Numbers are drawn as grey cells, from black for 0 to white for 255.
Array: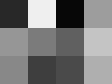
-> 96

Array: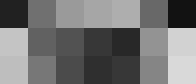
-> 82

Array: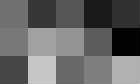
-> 148

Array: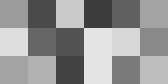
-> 82

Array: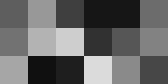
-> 206

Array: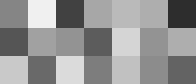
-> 147
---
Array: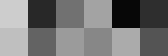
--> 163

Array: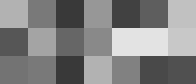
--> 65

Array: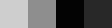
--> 142

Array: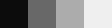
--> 104

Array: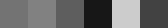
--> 23

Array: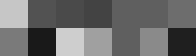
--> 95

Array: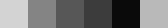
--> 60

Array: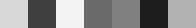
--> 128
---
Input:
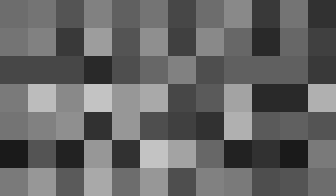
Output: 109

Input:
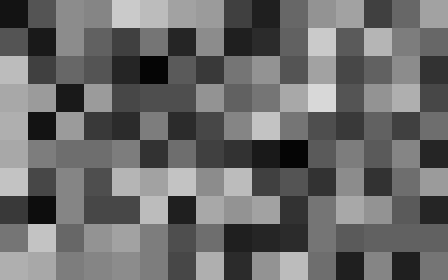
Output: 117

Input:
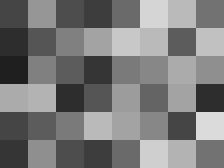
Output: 114

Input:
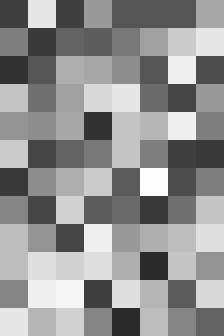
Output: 98

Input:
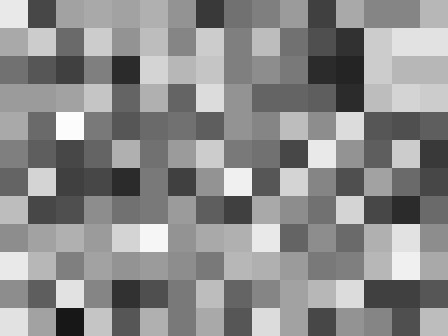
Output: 189

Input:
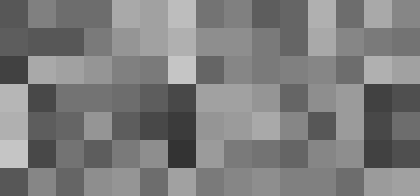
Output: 161

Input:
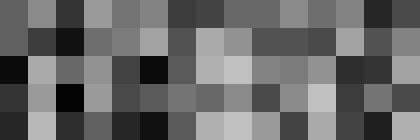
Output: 176
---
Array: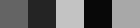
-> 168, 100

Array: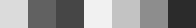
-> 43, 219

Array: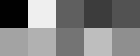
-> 82, 163

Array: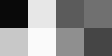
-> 112, 200

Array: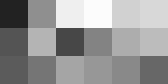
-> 216, 91

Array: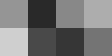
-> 173, 207

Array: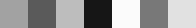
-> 225, 162

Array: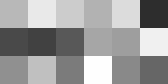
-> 45, 144

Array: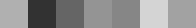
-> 162, 176

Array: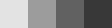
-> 56, 227
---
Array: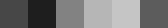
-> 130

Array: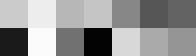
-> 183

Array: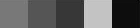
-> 55

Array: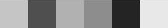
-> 177

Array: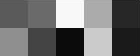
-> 248

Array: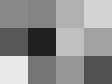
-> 176

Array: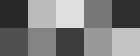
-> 223
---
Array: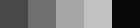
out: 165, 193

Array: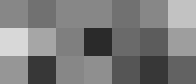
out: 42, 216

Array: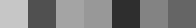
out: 152, 198

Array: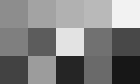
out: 227, 242

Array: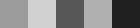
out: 87, 209

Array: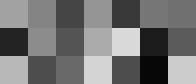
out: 170, 218

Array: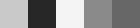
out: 243, 243
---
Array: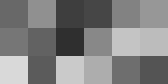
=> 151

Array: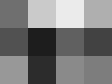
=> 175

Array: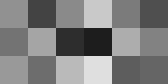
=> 79

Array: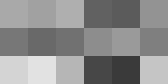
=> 147

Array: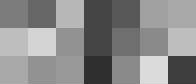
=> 169

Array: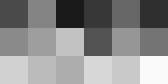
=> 47
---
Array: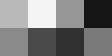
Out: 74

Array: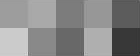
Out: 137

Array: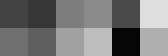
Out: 95

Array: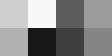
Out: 24

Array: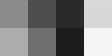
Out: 111

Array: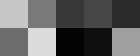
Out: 219

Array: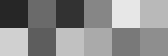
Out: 93

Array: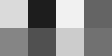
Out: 80
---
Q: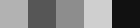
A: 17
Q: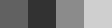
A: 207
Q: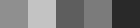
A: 41
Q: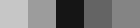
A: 132
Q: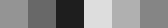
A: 133
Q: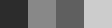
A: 204
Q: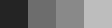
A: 189
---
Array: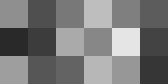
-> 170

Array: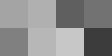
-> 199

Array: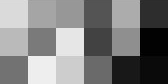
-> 230

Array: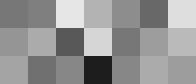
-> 88

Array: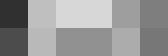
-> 145

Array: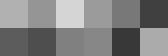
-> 128
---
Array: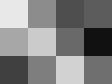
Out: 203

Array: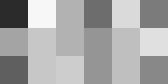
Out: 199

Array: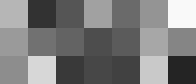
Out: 113

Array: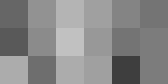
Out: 139

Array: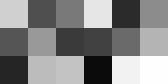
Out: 153

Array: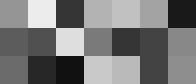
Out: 80
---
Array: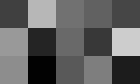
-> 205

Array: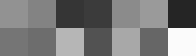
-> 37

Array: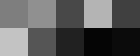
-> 64

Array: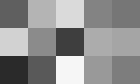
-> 165

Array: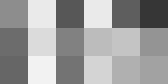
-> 148

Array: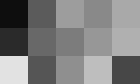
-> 176

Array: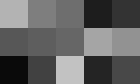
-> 146

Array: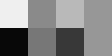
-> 151
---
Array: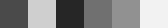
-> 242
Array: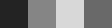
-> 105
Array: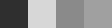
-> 160
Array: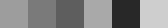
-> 206
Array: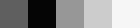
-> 246
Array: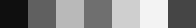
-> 69
